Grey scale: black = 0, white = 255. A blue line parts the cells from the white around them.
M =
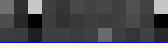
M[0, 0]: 112
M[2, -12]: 60
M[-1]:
[60, 59, 31, 64, 63, 60, 66, 106, 62, 53, 66, 40]
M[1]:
[77, 40, 2, 61, 49, 57, 62, 59, 64, 74, 59, 3]
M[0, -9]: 64
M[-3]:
[112, 47, 199, 64, 53, 72, 67, 69, 63, 80, 67, 197]

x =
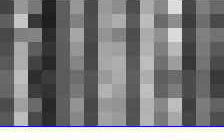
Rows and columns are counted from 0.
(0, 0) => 68
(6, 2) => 60
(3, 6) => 70
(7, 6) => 72
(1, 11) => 106
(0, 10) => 171
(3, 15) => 90
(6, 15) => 67
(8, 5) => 135
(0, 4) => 94
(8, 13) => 70
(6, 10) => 190
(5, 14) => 103
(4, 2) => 67
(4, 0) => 90
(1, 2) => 55
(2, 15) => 114
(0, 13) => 72
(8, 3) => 45
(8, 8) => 154
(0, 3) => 35
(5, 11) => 94
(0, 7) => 153
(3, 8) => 160
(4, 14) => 116
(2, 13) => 74
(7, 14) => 124
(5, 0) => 104
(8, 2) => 73
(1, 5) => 129
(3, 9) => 82
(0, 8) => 141
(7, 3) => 41

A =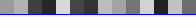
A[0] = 155
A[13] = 109
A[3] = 38
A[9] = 116
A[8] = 163

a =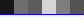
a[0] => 23

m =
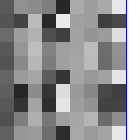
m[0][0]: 89
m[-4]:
[95, 38, 140, 53, 220, 153, 135, 72, 63]
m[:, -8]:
[145, 67, 158, 150, 138, 155, 38, 51, 126, 150]
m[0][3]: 126
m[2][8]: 223
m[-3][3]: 46
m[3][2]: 190
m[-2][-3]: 181
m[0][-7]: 139
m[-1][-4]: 168
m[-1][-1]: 231
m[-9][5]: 160
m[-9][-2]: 62
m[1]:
[84, 67, 187, 40, 234, 160, 158, 62, 74]
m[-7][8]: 147
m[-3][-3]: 147
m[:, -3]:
[158, 158, 149, 188, 186, 152, 135, 147, 181, 155]
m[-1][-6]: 109
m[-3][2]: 163
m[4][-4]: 166
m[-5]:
[101, 155, 166, 93, 52, 165, 152, 161, 228]
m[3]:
[87, 150, 190, 130, 160, 163, 188, 109, 147]

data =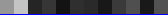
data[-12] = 150
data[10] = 25
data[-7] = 47
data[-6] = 42

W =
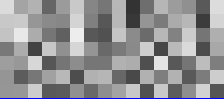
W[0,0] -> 219
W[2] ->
[195, 232, 172, 118, 96, 237, 88, 81, 197, 139, 107, 183, 130, 204, 117, 175]
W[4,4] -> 117
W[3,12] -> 186
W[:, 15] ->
[220, 212, 175, 168, 126, 205, 85]
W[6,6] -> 105
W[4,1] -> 152
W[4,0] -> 158
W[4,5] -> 141
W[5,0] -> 149
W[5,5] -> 77
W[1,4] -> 135
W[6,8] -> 163
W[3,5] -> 214
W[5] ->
[149, 92, 119, 161, 184, 77, 177, 182, 103, 73, 177, 126, 178, 89, 124, 205]
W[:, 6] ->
[134, 128, 88, 149, 118, 177, 105]
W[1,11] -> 123
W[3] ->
[120, 172, 66, 199, 144, 214, 149, 105, 122, 138, 206, 70, 186, 218, 76, 168]
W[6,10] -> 80
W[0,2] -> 178
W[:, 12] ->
[156, 171, 130, 186, 88, 178, 92]
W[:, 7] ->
[118, 87, 81, 105, 118, 182, 142]
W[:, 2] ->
[178, 150, 172, 66, 215, 119, 205]
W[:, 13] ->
[144, 183, 204, 218, 117, 89, 142]
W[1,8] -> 184
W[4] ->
[158, 152, 215, 86, 117, 141, 118, 118, 177, 173, 79, 227, 88, 117, 189, 126]
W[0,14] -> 89

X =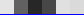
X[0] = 228
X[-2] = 224
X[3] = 71
